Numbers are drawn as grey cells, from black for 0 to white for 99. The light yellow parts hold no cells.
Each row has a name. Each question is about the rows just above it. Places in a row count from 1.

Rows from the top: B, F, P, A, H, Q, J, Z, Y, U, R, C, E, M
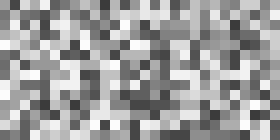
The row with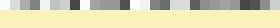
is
H
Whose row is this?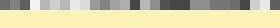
M
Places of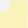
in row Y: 1 7 8 12 14 27
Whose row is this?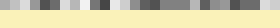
A
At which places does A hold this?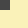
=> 11

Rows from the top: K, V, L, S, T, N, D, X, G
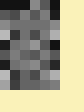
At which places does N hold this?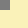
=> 2 5
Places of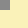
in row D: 4
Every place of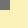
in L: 2 3 4 5
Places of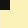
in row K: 1 2 3 6

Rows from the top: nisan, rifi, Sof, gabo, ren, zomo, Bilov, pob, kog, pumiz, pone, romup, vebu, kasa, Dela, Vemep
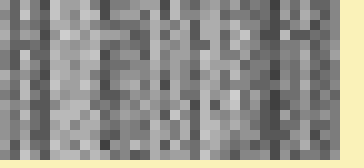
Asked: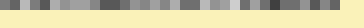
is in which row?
pumiz
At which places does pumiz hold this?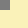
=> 1 4
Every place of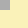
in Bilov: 3 6 7 9 10 16 24
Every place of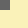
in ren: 2 3 12 15 20 21 27
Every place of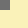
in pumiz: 13 19 20 25 27 29 30
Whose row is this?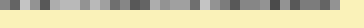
Vemep
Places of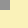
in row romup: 1 9 14 22 33

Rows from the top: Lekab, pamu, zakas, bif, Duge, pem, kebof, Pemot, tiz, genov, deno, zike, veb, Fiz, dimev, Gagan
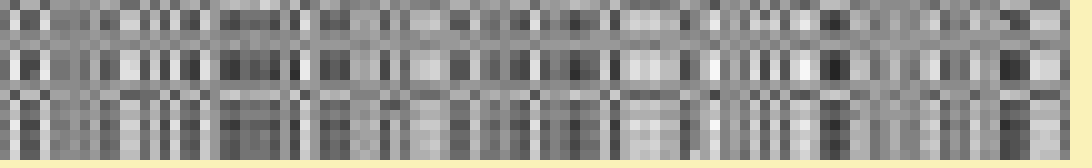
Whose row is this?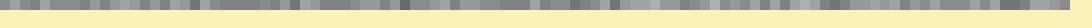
tiz
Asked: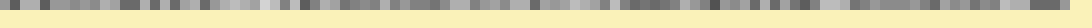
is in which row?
Lekab
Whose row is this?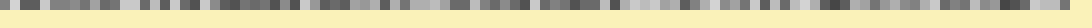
pem
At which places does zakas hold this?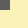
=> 4 15 19 26 34 52 55 59 79 95
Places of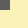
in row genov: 13 14 21 64 66 76 78 80 94 98 105 106
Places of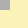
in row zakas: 36 38 40 67 71 74 77 87 90 93 100 101

